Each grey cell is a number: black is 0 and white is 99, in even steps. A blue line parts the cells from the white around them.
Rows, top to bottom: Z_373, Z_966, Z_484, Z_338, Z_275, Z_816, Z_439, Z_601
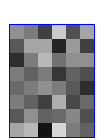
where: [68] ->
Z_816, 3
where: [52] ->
Z_439, 4
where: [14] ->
Z_966, 3
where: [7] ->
Z_601, 2
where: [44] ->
Z_484, 3
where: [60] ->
Z_966, 4
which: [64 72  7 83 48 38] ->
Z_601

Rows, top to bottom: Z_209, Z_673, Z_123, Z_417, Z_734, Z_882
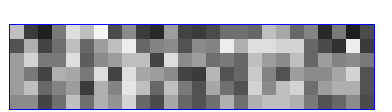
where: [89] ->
Z_734, 8
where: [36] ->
Z_123, 5
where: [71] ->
Z_417, 14
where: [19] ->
Z_673, 23
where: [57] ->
Z_882, 7
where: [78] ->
Z_417, 17

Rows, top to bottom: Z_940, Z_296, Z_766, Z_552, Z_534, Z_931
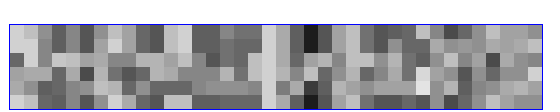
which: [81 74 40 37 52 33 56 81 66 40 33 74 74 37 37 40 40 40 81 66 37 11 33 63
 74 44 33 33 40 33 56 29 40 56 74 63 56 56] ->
Z_931
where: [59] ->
Z_296, 32
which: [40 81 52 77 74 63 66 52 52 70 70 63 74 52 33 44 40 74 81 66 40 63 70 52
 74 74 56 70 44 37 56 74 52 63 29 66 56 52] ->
Z_766
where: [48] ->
Z_534, 19
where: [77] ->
Z_766, 3

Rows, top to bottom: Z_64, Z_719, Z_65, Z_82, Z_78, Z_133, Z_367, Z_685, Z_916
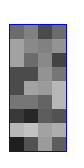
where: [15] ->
Z_367, 1
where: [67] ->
Z_685, 3
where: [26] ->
Z_65, 3
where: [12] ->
Z_916, 0

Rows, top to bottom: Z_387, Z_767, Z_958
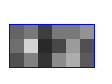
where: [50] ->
Z_958, 1
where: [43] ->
Z_767, 0
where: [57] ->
Z_387, 5
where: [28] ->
Z_767, 3
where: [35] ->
Z_958, 5
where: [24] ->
Z_387, 2
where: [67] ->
Z_958, 4

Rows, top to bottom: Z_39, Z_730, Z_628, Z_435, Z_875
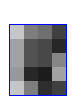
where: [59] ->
Z_435, 0
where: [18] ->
Z_875, 2

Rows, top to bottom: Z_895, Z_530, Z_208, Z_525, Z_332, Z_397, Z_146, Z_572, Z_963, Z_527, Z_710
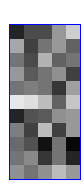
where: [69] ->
Z_208, 2
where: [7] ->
Z_963, 2
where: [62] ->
Z_332, 4
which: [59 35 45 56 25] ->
Z_525
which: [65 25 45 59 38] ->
Z_530
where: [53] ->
Z_527, 1
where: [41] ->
Z_963, 0

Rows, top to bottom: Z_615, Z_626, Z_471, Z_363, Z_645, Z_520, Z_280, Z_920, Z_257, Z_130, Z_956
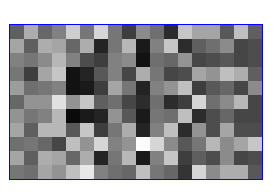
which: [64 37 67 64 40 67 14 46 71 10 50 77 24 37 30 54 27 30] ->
Z_130
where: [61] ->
Z_645, 0
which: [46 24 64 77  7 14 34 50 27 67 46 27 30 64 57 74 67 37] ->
Z_363
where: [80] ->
Z_615, 4
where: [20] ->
Z_956, 12

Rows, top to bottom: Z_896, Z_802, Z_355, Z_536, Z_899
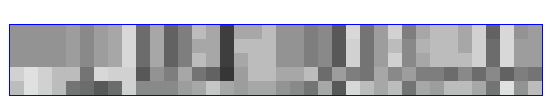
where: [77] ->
Z_899, 14
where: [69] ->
Z_802, 29

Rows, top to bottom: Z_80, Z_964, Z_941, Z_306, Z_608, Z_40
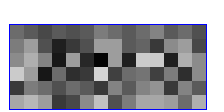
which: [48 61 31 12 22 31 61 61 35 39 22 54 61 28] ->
Z_964
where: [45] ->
Z_306, 9
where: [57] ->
Z_608, 10
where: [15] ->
Z_941, 5
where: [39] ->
Z_964, 9

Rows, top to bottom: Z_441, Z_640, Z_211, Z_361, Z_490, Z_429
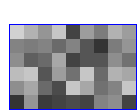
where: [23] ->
Z_429, 2
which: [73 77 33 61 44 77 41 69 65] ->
Z_361
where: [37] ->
Z_211, 1
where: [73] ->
Z_361, 0

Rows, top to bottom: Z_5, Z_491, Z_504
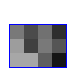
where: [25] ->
Z_491, 1
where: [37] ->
Z_504, 2
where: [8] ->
Z_504, 3
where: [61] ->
Z_491, 0
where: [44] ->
Z_5, 2

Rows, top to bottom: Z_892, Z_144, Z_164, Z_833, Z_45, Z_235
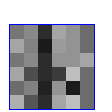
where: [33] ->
Z_235, 1
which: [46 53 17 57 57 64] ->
Z_164
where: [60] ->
Z_144, 3
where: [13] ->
Z_45, 2
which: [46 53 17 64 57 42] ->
Z_892

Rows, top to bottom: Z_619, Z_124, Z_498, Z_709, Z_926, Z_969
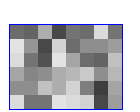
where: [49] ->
Z_926, 5
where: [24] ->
Z_926, 6
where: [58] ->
Z_124, 1
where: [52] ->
Z_709, 1
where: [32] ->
Z_498, 2
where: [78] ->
Z_709, 5

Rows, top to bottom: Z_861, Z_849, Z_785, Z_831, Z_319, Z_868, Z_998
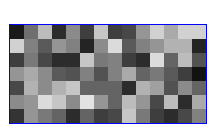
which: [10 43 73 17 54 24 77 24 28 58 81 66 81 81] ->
Z_861
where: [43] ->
Z_861, 1
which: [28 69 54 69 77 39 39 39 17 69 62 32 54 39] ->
Z_319
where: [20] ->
Z_998, 0
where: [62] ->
Z_319, 10

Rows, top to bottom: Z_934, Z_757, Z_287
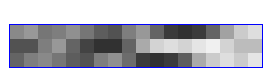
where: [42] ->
Z_287, 8
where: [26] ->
Z_757, 5

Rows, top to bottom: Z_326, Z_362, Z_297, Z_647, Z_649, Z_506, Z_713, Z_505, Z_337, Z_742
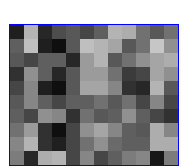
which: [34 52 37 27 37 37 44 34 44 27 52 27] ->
Z_506
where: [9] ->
Z_742, 10
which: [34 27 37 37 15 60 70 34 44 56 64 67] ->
Z_297
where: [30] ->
Z_326, 3
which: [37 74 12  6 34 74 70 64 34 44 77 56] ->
Z_362
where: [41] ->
Z_337, 7
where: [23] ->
Z_647, 8

